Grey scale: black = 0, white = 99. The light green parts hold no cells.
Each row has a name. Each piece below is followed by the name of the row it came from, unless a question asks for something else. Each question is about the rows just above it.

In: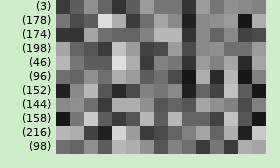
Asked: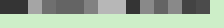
(174)
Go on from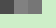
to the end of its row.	[53 13 39 26 75 36  9]
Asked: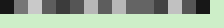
(158)
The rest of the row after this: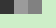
[64 16 64]
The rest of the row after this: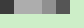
[39 33 64 56 50 29 50]
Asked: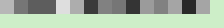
(46)
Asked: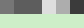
(46)

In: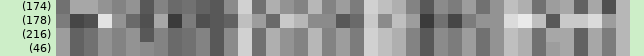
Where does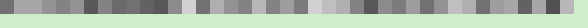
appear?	(174)
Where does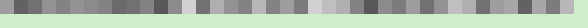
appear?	(46)
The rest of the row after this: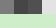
[57 41 31 65 23 48 31 34 38 74 61 41 78 71 54 54 34 41 78 54 74 61 23 44
 27 48 57 57 85 91 74 34 78 78 85 61 71]
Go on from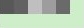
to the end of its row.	[78 71 54 54 34 41 78 54 74 61 23 44 27 48 57 57 85 91 74 34 78 78 85 61
 71]

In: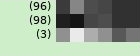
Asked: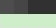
(96)
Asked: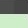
(96)
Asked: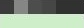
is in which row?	(96)

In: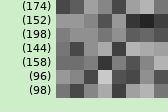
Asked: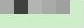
(144)
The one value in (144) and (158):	[70]
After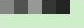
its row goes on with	[25]
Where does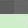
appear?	(198)
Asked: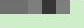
(158)
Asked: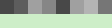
(174)
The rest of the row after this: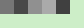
[70 66 62]

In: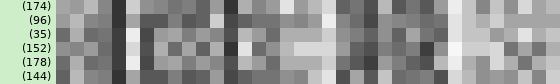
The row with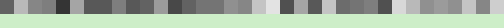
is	(144)
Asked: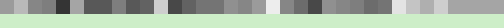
(96)

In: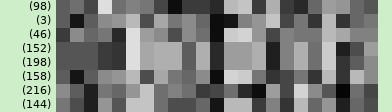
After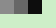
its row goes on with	[ 8 50 58 76 27 46 20 72 20 40 46]
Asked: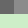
(158)
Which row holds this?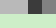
(144)
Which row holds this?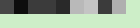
(98)
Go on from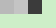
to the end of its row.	[68 23 16 40 61 58 40 33]

